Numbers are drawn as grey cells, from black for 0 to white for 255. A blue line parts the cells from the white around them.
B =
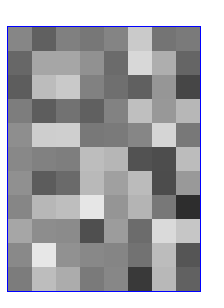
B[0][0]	134
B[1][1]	166
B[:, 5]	[202, 216, 96, 191, 134, 82, 187, 180, 108, 114, 57]
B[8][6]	218
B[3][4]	130
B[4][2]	207
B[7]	[134, 183, 190, 230, 149, 180, 120, 45]
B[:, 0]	[134, 103, 93, 125, 142, 136, 144, 134, 166, 137, 124]
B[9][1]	231
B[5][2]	126
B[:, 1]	[96, 166, 188, 93, 206, 129, 92, 183, 141, 231, 189]
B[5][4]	182
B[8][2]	139
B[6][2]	106
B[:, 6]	[116, 174, 150, 152, 213, 77, 76, 120, 218, 188, 184]
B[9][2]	145
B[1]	[103, 166, 166, 145, 107, 216, 174, 101]
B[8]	[166, 141, 139, 79, 156, 108, 218, 198]

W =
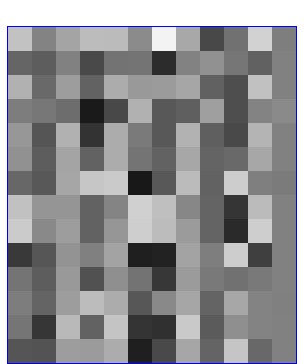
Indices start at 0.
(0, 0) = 194
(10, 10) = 121
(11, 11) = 128
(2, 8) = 97
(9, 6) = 34
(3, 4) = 72
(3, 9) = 78
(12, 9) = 143
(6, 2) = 166
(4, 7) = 178
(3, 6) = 88
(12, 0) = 117
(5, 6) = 98
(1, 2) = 129
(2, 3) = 98
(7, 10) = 187
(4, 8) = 95
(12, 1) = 54
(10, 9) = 113
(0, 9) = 113
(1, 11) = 129
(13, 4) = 172
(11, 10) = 131
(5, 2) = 164
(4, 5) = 122
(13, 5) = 31
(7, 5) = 208
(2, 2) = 157
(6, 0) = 103
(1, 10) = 97
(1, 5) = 116
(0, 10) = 210
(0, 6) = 243
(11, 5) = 87
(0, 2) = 164
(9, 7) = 163

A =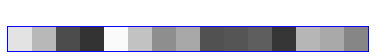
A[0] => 227
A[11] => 54
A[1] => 184
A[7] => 168
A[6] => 142

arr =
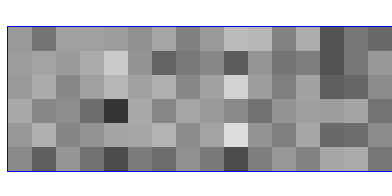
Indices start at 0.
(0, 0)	153
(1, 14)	119
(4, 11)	127
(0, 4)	156
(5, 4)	75
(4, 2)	133
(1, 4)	202
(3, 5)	169
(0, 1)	117
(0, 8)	153
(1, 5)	148
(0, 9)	188
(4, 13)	105
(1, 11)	117
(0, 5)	144
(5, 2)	150
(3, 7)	166
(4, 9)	220
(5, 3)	114
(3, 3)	110
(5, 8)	122
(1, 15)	152
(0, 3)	160
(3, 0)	169

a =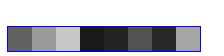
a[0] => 97
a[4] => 36

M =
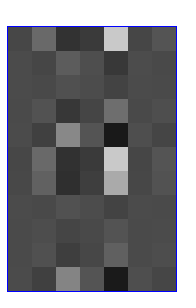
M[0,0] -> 71
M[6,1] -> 97
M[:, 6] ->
[84, 73, 74, 78, 69, 84, 82, 74, 75, 77, 70]
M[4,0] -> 75
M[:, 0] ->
[71, 75, 75, 74, 75, 71, 72, 75, 74, 74, 75]
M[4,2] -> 136
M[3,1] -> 82
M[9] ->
[74, 80, 62, 71, 96, 74, 77]
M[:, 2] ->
[50, 92, 80, 55, 136, 49, 47, 81, 69, 62, 132]
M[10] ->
[75, 64, 132, 84, 26, 78, 70]
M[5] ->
[71, 105, 49, 58, 201, 70, 84]
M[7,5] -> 75
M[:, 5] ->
[70, 76, 75, 73, 78, 70, 71, 75, 74, 74, 78]
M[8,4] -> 83
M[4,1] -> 64
